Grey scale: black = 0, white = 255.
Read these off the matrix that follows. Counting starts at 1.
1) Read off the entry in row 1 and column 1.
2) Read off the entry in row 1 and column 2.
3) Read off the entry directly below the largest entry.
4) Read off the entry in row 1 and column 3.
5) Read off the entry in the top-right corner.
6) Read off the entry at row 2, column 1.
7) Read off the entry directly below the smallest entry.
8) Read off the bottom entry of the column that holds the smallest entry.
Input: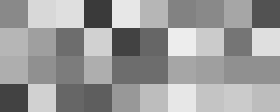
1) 137
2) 216
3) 166
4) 223
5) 82
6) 182
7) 209
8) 94

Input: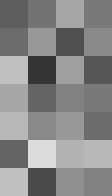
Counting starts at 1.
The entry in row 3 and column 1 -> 192
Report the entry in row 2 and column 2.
152
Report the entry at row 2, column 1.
108
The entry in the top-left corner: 94
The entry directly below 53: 100
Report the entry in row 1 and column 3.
166
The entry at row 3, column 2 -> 53
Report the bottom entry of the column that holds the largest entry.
74

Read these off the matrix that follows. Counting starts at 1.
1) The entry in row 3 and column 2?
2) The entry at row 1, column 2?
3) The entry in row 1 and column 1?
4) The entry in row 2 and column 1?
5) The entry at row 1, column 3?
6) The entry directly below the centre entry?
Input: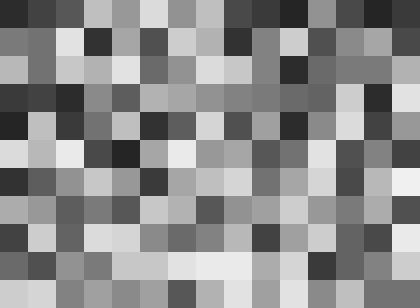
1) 114
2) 66
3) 44
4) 122
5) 87
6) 191

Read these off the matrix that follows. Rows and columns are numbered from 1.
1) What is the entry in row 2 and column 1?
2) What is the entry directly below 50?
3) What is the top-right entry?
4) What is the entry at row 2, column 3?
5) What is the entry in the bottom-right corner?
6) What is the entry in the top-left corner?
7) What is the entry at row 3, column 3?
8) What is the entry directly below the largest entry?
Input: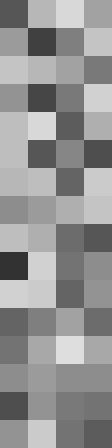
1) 155
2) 209
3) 162
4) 127
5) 92
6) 86
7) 162
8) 141

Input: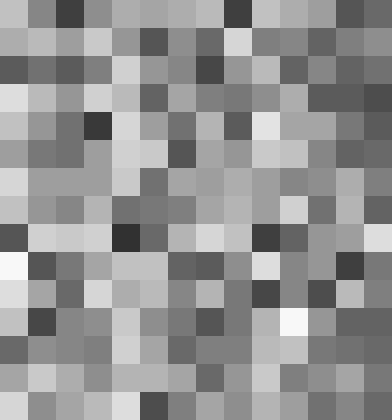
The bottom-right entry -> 105
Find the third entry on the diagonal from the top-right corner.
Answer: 134
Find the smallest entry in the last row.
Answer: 77
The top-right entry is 105
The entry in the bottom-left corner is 214
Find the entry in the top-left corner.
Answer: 193
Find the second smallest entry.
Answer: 57
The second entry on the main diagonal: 186
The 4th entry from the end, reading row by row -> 158
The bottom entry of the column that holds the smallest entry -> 221
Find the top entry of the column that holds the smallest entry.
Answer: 173
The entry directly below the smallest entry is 193
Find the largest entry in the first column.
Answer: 248
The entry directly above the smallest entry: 113
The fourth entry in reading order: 142
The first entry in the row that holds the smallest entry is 85
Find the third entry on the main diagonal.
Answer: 91
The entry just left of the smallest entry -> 208
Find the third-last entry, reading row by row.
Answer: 113
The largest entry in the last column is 221

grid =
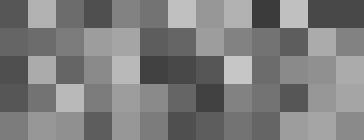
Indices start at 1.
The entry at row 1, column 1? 86
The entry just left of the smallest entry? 177
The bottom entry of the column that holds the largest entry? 115
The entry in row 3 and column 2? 171
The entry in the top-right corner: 72
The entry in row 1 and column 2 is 177
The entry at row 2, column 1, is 101
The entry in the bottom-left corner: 123
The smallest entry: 59
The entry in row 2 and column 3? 123
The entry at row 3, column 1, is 79
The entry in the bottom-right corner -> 138
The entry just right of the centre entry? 86
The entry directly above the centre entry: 101
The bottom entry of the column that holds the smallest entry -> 101
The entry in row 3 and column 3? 101

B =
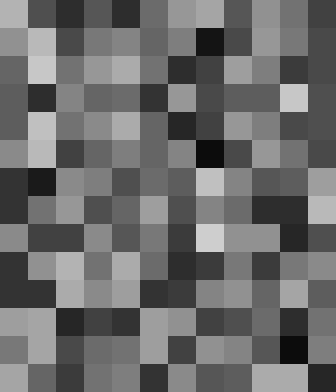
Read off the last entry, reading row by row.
38
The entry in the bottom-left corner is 165
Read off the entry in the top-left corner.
179
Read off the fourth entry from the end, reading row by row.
93
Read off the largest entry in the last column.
185
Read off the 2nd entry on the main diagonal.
185
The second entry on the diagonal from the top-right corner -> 120
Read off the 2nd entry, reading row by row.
79
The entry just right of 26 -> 138
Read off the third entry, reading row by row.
45
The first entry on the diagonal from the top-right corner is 65
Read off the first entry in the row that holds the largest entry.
138
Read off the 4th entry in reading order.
86
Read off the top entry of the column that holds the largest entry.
165
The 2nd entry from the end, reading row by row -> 171
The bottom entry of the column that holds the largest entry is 86
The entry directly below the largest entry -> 59
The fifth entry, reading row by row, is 45
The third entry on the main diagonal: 114
